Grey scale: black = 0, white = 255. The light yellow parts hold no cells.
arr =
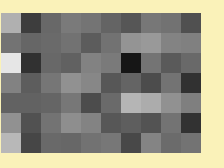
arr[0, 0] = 176
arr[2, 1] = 49
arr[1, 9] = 128
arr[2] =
[230, 49, 104, 97, 130, 122, 22, 116, 90, 105]
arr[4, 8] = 145
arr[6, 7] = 132
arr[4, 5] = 106
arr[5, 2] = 115
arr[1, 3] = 114
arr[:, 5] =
[100, 114, 122, 87, 106, 87, 119]
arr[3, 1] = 93
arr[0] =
[176, 61, 104, 122, 116, 100, 86, 119, 114, 80]
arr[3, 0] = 130
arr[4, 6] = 181
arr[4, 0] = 98
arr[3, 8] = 115
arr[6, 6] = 72
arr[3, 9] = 49

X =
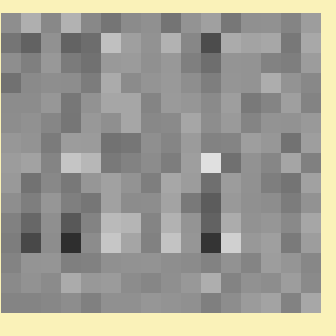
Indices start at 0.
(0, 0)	142
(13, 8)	143
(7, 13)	134
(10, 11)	172
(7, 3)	197
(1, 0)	117
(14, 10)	127
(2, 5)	153
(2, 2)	152
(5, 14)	146
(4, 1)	140
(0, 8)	116
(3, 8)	153
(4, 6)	166
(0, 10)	160
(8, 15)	161
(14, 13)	163
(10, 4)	131
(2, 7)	144
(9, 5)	161
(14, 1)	132
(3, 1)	138
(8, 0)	153
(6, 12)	158
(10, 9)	148
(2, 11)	148
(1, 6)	159
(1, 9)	135
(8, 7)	126
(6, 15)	158
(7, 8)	125
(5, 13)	147
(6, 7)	143
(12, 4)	129
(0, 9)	147
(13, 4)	152
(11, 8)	195
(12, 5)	144

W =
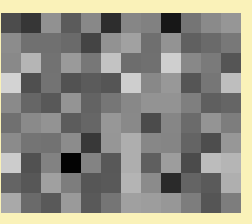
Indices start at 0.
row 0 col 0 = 76
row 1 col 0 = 140
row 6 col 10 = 77
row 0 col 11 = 150
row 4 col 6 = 136
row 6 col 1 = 116
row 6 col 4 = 56
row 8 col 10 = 90
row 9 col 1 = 106
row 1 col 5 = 146
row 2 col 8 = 207
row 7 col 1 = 81
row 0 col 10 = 138
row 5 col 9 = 107
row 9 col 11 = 125
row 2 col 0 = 137
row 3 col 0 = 211
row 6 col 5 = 150
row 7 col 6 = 174
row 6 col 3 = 140
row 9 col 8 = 151
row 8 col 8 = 42
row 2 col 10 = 122
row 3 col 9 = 85
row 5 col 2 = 147
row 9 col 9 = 125
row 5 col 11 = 125
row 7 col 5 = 88
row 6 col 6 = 174
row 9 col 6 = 160
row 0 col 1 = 54
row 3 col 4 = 91
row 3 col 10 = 118
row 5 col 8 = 134
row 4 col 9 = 127
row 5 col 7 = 75

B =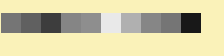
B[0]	117
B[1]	96
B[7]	134
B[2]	61

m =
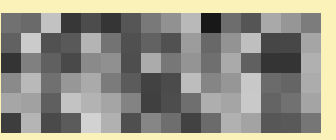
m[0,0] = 113
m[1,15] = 165
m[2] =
[52, 128, 96, 73, 138, 144, 78, 171, 119, 148, 111, 170, 96, 52, 52, 176]
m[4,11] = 165
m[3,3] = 151
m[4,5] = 165
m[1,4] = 180
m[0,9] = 185
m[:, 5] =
[53, 115, 144, 123, 165, 177]
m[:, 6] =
[86, 80, 78, 91, 131, 79]
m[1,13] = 70
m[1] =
[97, 203, 81, 89, 180, 115, 80, 98, 81, 156, 104, 147, 191, 70, 71, 165]
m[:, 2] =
[194, 81, 96, 112, 95, 74]
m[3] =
[138, 185, 112, 151, 170, 123, 91, 66, 75, 189, 133, 150, 200, 107, 101, 172]
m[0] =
[113, 106, 194, 55, 76, 53, 86, 121, 145, 185, 24, 109, 85, 169, 150, 124]
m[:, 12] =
[85, 191, 96, 200, 201, 163]

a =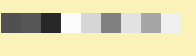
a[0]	80
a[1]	86

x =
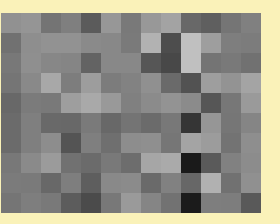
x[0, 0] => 145
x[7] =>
[120, 138, 155, 113, 107, 121, 109, 166, 170, 26, 90, 129, 140]
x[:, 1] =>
[149, 142, 143, 137, 123, 127, 127, 138, 122, 126]
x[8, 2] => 104
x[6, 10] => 156
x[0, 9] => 104
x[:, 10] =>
[95, 158, 116, 158, 86, 150, 156, 90, 177, 126]
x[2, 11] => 121
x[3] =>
[117, 137, 168, 125, 157, 124, 130, 144, 106, 82, 158, 147, 164]
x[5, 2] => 105
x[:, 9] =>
[104, 192, 192, 82, 139, 53, 164, 26, 103, 27]
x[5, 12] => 133
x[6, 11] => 115
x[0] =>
[145, 149, 116, 127, 91, 151, 121, 152, 163, 104, 95, 117, 128]
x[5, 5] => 104
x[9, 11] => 125
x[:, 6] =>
[121, 122, 136, 130, 128, 116, 141, 109, 139, 154]
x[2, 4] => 99
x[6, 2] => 141
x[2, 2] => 135
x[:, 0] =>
[145, 113, 120, 117, 104, 107, 107, 120, 123, 117]
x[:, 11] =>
[117, 126, 121, 147, 119, 118, 115, 129, 113, 125]
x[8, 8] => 129
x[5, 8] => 120
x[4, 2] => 121
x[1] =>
[113, 142, 146, 146, 138, 136, 122, 178, 77, 192, 158, 126, 124]
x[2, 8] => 72

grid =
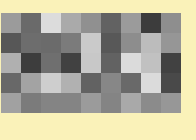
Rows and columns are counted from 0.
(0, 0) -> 155
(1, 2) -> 107
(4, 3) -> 132
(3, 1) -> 163
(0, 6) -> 155
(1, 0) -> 87
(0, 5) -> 98
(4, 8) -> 151
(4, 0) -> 161
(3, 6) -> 105
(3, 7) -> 219
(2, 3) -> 65
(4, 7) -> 139
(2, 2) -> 111
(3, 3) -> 177
